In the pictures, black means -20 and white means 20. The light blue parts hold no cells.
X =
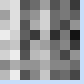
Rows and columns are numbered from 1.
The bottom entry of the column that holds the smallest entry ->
-9
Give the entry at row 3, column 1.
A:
11
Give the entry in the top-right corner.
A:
-11
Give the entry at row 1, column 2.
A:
15
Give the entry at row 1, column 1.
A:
13
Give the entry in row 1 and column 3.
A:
-7
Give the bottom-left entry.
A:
9
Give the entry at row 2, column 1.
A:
5
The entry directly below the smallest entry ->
-11

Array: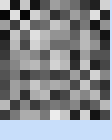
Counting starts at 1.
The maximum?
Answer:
17
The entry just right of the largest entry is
11
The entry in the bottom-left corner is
-11
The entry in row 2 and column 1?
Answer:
-19
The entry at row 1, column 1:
15
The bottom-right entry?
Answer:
-9
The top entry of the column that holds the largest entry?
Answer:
5
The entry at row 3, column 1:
5
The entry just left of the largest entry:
-1
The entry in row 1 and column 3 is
11
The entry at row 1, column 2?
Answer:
-17
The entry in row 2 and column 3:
-19
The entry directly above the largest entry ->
-1
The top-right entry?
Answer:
13
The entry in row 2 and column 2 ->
15
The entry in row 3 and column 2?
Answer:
-11

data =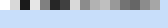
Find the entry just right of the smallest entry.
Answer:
16
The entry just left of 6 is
2

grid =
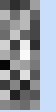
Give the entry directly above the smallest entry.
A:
7
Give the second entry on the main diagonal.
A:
-3
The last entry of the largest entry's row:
1
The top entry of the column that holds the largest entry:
-9
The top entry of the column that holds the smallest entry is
-7
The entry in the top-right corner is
5
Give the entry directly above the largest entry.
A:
17
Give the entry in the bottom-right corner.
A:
3
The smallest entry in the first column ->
-19
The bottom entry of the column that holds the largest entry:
-3
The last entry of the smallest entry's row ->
-1
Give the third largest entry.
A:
15

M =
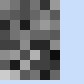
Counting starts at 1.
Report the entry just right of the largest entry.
8
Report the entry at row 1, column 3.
-8
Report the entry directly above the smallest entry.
2
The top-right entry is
4
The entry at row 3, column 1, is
-14
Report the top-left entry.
2
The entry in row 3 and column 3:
-16
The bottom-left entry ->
12
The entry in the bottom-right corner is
-4
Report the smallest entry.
-18

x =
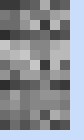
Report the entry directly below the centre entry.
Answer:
5
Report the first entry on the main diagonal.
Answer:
-11
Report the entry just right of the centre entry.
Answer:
-11
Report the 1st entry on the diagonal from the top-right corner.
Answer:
-5
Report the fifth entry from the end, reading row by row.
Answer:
-7
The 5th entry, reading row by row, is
7
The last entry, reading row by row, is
-7
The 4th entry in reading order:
-5
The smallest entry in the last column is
-11
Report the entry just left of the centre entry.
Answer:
3
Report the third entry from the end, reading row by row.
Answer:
3
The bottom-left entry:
-9
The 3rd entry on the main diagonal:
3
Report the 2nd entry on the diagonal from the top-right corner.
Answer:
5

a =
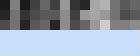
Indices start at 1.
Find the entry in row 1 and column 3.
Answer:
-16
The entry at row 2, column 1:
-14
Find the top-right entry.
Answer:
-4
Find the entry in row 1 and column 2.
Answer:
0
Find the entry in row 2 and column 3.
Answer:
-12
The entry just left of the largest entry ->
4
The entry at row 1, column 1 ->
-16
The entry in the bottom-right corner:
2
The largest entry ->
12
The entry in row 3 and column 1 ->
-8

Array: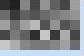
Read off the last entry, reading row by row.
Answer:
-3
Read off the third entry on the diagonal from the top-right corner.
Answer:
3
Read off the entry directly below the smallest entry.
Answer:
-11
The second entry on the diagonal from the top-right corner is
1
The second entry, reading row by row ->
-15
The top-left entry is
-13
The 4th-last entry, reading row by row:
-1
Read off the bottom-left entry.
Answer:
11
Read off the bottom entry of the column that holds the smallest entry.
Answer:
7
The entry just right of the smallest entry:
1
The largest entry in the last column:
5
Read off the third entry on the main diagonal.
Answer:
5

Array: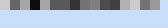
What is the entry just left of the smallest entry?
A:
6
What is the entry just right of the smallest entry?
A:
6

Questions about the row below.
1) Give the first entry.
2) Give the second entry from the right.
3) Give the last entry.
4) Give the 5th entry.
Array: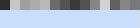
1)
-13
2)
1
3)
-1
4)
9

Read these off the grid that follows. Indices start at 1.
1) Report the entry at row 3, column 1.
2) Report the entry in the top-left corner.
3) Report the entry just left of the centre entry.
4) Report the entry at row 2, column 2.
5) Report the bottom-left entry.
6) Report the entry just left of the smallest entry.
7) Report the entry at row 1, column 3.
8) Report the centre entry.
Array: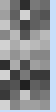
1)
11
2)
7
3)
3
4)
-5
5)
13
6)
-7
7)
-13
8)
7

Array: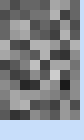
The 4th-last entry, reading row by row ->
-2
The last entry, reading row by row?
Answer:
0
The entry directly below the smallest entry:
-4
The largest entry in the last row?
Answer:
4
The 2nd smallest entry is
-14
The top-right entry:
-4
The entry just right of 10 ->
-10
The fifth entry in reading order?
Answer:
-6
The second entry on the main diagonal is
-4
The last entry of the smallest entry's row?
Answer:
2
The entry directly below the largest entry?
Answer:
2
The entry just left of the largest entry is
-6
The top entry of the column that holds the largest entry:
6
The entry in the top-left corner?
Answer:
-2
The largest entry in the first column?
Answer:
8
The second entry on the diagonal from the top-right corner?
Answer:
-10
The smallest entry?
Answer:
-16
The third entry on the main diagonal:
8
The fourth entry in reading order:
-4
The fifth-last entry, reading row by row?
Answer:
2
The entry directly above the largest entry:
6
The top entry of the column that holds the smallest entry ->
4
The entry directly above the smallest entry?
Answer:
-8
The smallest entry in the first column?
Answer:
-10
